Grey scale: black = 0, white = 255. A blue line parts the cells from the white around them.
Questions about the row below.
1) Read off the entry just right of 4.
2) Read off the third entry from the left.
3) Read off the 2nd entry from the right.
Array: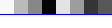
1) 227
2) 135
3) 53

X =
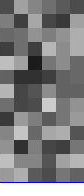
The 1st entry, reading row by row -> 76
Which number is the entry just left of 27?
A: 161
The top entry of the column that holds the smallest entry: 133
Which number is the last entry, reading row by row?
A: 98
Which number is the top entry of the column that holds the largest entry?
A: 111
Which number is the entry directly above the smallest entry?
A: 63
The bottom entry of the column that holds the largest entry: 76
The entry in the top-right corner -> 76
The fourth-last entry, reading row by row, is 90
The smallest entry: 27
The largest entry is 204
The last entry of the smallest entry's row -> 104
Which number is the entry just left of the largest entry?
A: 76
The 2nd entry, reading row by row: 161
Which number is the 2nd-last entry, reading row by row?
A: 118
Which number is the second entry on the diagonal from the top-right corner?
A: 57
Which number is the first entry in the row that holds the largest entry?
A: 111
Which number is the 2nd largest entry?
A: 197

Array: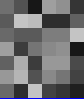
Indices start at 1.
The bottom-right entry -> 31
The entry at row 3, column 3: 90
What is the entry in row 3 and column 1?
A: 105
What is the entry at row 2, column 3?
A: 188
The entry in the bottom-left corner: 105
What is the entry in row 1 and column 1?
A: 111
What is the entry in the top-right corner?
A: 53
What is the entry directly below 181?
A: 46
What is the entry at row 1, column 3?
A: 23
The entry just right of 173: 60
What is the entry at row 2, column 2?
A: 196
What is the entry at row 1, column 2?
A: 82

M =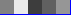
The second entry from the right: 96
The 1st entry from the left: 129
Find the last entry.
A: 150

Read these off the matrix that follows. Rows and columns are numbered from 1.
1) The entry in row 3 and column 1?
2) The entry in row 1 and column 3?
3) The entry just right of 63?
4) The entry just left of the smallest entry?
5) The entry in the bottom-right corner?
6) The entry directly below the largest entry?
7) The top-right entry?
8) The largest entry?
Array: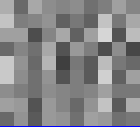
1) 160
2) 168
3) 120
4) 181
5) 120
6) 77
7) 133
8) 214

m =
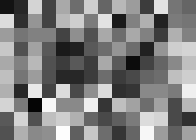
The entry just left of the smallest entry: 123
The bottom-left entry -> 81
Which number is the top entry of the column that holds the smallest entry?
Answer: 212
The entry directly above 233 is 156
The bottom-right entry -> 162
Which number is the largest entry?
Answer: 253
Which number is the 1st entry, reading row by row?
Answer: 19
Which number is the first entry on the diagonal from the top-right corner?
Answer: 101
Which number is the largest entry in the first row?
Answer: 226
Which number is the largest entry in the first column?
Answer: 220
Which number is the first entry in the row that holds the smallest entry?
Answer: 212
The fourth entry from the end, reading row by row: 247
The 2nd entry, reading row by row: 39
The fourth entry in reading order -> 67
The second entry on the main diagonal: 47
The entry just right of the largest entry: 95
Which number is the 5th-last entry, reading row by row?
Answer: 101
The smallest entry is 5
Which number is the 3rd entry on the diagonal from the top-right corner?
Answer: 60
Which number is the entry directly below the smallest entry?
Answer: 81
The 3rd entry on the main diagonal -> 129
